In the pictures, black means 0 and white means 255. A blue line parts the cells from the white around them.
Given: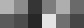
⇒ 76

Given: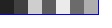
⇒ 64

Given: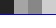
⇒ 165

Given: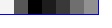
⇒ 86

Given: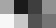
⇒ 200

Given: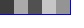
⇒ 170

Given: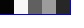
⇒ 247

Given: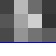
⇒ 148

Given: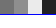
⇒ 142
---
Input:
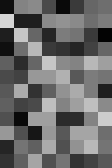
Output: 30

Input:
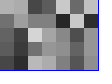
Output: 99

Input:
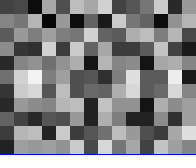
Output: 91

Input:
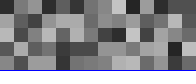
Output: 184

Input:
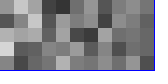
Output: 178

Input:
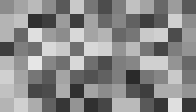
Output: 180

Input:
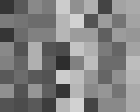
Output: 53

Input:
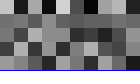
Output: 119

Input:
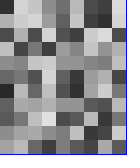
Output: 75
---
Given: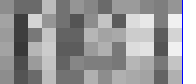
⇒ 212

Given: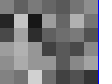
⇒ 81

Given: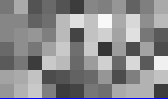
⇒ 90

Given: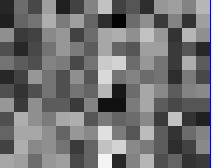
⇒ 143

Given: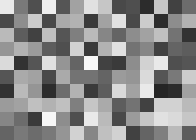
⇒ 50
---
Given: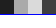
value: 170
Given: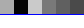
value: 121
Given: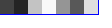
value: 149
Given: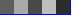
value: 73
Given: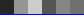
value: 85
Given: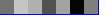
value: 162
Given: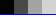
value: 73
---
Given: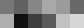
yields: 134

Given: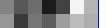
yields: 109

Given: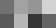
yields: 149

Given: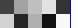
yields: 191

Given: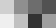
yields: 109

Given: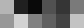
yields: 9

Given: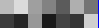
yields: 159

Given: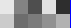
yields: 78
